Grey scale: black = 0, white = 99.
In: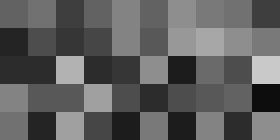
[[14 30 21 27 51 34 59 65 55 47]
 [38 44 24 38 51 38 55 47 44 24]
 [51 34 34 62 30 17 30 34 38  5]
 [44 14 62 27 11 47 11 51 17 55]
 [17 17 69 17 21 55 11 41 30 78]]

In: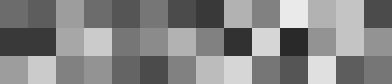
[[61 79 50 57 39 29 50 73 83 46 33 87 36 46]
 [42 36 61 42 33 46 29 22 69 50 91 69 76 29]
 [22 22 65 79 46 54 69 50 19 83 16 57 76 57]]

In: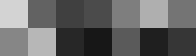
[[52 71 15  9 35 12 21]
 [82 38 25 29 49 68 45]]

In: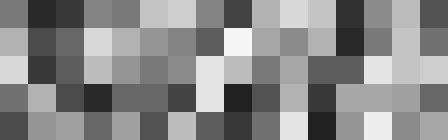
[[47 16 22 51 47 76 80 51 26 69 84 76 19 54 73 32]
 [44 69 29 16 40 40 26 88 13 32 69 22 65 65 62 40]
 [84 22 36 73 58 47 54 88 73 47 65 36 36 88 76 80]
 [69 29 40 84 69 58 51 36 95 65 54 69 16 47 76 44]
 [29 58 62 40 62 32 73 36 22 44 88 13 58 92 54 65]]

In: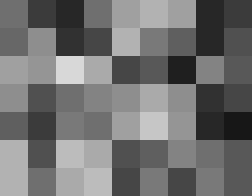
[[43 23 15 43 62 69 62 15 23]
 [40 55 19 27 69 47 37 15 31]
 [55 31 43 51 55 66 55 19 27]
 [37 23 47 43 62 77 58 15  9]
 [69 43 66 73 27 47 27 47 34]
 [69 31 73 66 31 37 51 43 34]
 [62 58 84 66 27 34 12 51 34]]

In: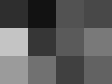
[[60 44 25 38]
 [18  7 32 28]
 [76 21 35 47]]

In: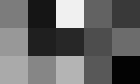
[[59 12 15 30 42]
 [66 52 70 34  1]
 [48  8 93 38 22]]

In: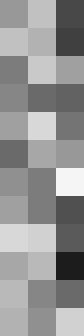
[[65 72 11]
 [75 69 25]
 [59 75 28]
 [62 48 31]
 [84 81 35]
 [52 41 38]
 [72 52 41]
 [62 84 45]
 [41 65 59]
 [48 78 62]
 [69 56 81]
 [56 48 95]]

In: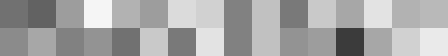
[[54 65 50 57 44 78 47 88 50 75 57 61 23 65 81 91]
 [44 38 61 95 69 61 85 81 50 75 47 78 65 88 69 72]]
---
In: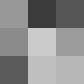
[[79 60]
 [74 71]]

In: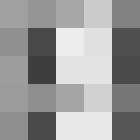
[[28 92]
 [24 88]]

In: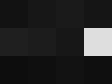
[[11  9]
 [ 6  7]]

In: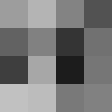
[[50 20]
 [65 11]]

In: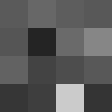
[[14 41]
 [26 30]]

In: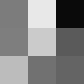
[[79 35]
 [44 39]]
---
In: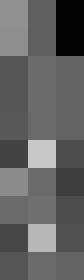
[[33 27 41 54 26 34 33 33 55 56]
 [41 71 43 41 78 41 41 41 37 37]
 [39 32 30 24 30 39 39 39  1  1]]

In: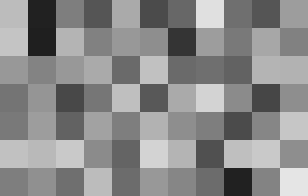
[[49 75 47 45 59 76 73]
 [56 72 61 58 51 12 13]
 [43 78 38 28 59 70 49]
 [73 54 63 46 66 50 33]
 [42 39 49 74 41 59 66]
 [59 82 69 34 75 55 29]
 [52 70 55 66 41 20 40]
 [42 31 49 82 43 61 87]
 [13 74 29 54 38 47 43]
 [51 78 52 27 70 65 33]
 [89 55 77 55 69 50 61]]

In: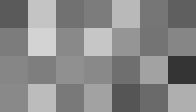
[[53 52 48 35]
 [73 49 82 76]
 [47 56 53 44]
 [63 53 77 48]
 [33 43 58 72]
 [41 63 45 46]
 [68 20 52 37]]

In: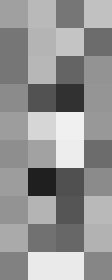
[[50 66 57 61 55 61 54 46 46 62]
 [91 44 70 12 63 83 32 71 70 72]
 [91 40 33 31 92 93 19 39 76 46]
 [52 69 72 54 42 59 58 57 42 75]]

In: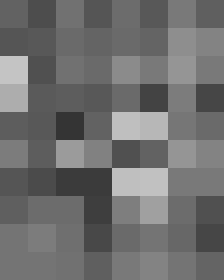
[[45 45 37 33 48 36 67 76 33 38]
 [45 48 42 29 36 34 35 31 34 30]
 [44 43 42 23 60 20 36 44 41 44]
 [37 28 24 23 50 38 34 41 39 33]
 [47 41 49 74 31 74 41 54 41 42]
 [51 45 62 75 38 71 26 47 39 34]
 [45 40 42 47 58 46 48 58 55 47]
 [39 27 31 47 51 41 27 47 51 37]]

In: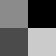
[[29 54]
 [79  0]]

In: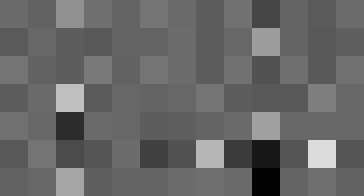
[[38 34 44 36 45 35 41]
 [40 45 40 41 38 40 38]
 [64 29 17 74 36 36 56]
 [37 33 41 35 47 34 43]
 [39 42 40 40 38 39 39]
 [39 25 36 39 45 39 45]
 [42 32 37 40 42 42 41]
 [43 71 39 45 36 36 36]
 [41 23 41 36 44 40 44]
 [ 1  9 62 34 32 61 27]
 [39 33 40 34 43 39 39]
 [43 85 40 49 34 34 35]
 [38 33 40 40 44 37 42]]
